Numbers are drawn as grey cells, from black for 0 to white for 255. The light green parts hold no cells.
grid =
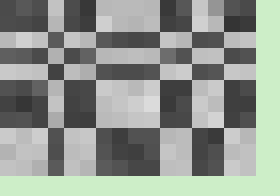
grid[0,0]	75
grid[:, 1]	[88, 74, 208, 91, 197, 75, 54, 82, 188, 194, 190]
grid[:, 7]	[186, 184, 76, 186, 76, 195, 197, 189, 62, 66, 83]
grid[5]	[82, 75, 98, 181, 69, 72, 202, 195, 185, 204, 62, 62, 188, 202, 63, 75]
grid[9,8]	63
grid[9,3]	78
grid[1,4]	72
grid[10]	[194, 190, 176, 90, 192, 181, 91, 83, 71, 71, 190, 192, 72, 82, 202, 193]
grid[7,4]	64
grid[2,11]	183
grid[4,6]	82
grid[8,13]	58
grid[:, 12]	[198, 208, 78, 191, 79, 188, 202, 194, 69, 68, 72]
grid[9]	[179, 194, 192, 78, 188, 193, 83, 66, 63, 80, 197, 188, 68, 79, 187, 193]
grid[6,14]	63
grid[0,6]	184
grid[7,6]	186
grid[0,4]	76
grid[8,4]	194
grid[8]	[202, 188, 205, 81, 194, 199, 79, 62, 82, 82, 183, 188, 69, 58, 204, 183]
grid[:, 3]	[194, 182, 90, 177, 66, 181, 195, 171, 81, 78, 90]
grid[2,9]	75
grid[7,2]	68
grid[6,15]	62
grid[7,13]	211
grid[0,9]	183
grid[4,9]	83

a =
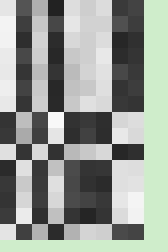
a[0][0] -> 229
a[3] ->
[234, 72, 205, 40, 200, 207, 231, 44, 52]
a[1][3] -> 71
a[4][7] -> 72
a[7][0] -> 52
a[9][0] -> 224
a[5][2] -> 201
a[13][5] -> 37
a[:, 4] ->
[221, 230, 216, 200, 186, 193, 200, 50, 46, 185, 75, 72, 75, 52, 178]
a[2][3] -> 44
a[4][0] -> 231
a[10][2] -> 56
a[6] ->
[232, 53, 204, 41, 200, 224, 217, 56, 51]
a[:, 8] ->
[67, 60, 48, 52, 57, 61, 51, 221, 217, 47, 221, 226, 244, 242, 68]
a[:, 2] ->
[175, 199, 210, 205, 186, 201, 204, 71, 63, 216, 56, 58, 60, 47, 178]
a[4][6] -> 225
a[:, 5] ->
[206, 210, 207, 207, 211, 200, 224, 57, 65, 200, 51, 49, 67, 37, 212]
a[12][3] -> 215
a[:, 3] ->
[34, 71, 44, 40, 51, 40, 41, 248, 229, 50, 193, 223, 215, 192, 43]
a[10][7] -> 223
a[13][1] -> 235
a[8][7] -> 232
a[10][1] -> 224
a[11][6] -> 42
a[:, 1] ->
[84, 62, 46, 72, 53, 67, 53, 190, 170, 51, 224, 201, 214, 235, 64]

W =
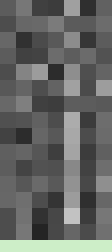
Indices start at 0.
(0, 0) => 92
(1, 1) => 103
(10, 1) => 68
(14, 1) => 119
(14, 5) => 75
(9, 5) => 60
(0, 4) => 160
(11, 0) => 102
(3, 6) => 82
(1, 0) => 77
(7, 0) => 80
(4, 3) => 44
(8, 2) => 102
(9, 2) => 86
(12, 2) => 77
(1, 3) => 123
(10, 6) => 110
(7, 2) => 97
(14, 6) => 112
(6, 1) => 127
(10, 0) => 93
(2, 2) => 75
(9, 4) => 164
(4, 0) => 77
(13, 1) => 114
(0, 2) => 64
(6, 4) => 93
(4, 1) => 132
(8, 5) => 76
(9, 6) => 96

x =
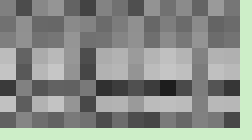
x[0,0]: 128
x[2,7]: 133
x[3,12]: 130
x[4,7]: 182
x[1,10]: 126
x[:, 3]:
[149, 103, 118, 185, 198, 98, 195, 98]
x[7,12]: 129
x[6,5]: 72
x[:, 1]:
[76, 144, 145, 99, 88, 129, 93, 133]
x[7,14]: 71
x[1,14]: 107
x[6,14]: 183
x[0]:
[128, 76, 136, 149, 99, 67, 131, 113, 79, 147, 113, 139, 100, 154, 118]
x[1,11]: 107
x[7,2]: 110
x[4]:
[196, 88, 183, 198, 147, 70, 178, 182, 148, 188, 197, 191, 124, 192, 185]
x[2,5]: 113
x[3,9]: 180
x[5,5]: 121
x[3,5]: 77
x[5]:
[58, 129, 85, 98, 97, 121, 48, 60, 80, 60, 29, 74, 125, 84, 54]
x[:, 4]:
[99, 138, 149, 151, 147, 97, 149, 122]
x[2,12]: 148
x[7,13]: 120
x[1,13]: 100
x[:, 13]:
[154, 100, 108, 178, 192, 84, 184, 120]
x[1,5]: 131
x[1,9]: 103
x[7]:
[97, 133, 110, 98, 122, 113, 76, 108, 77, 70, 122, 103, 129, 120, 71]
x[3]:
[188, 99, 171, 185, 151, 77, 172, 178, 155, 180, 192, 180, 130, 178, 176]

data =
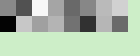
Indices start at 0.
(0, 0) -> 137
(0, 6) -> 186
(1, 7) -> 106
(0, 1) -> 81
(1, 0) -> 3

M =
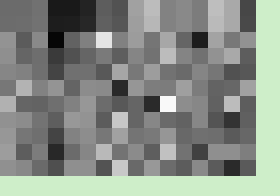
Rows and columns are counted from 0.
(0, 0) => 107
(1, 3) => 29
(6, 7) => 88
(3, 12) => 113
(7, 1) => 140
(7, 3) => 94
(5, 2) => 130
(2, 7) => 129
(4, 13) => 118
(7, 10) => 106
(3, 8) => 133
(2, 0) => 147
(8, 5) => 141
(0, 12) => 124
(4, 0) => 134
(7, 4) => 152
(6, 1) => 101
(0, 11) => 137
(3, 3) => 58
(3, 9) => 114
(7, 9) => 135
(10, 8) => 105
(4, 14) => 81
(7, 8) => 101
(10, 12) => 137
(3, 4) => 81
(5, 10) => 124
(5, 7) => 41
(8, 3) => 68
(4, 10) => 114
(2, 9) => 117
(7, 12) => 135
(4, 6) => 88
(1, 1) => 109
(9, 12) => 65
